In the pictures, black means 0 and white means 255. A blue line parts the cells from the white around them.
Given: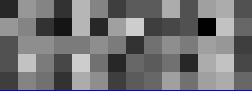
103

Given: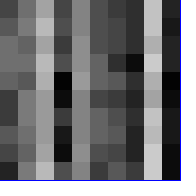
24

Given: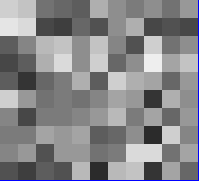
71

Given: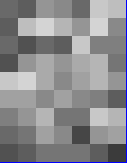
137

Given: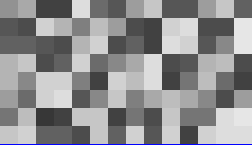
230

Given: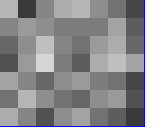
93

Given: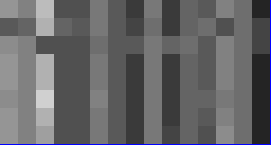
68

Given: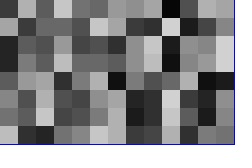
134
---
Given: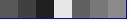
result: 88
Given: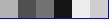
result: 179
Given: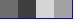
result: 109
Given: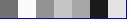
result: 113
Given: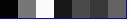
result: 3
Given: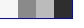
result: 246
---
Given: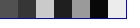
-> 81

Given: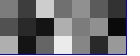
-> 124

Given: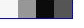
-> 246

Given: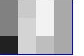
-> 129

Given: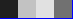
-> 31

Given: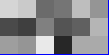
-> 213

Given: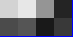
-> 211
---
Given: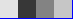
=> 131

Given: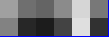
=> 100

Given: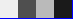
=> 186

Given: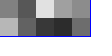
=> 225

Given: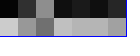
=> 142

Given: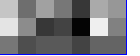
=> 161

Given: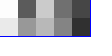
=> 203
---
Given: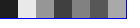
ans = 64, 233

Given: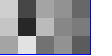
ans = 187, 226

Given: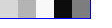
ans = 248, 248

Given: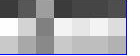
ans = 243, 254

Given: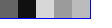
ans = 215, 215

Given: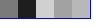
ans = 208, 208
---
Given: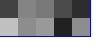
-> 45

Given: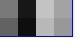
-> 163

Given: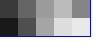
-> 133

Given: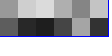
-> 196

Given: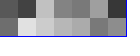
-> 55

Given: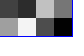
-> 118
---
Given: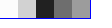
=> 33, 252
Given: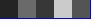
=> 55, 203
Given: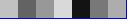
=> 217, 217
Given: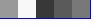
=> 56, 248
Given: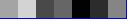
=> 102, 211
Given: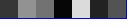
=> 6, 219
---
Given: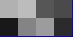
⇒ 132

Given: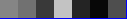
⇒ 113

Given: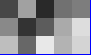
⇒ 103

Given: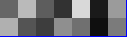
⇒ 84

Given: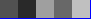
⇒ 41

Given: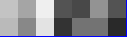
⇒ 136

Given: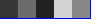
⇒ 107
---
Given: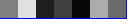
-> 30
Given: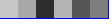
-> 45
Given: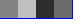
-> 45
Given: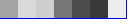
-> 207
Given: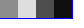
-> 78
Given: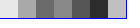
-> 107
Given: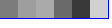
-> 170
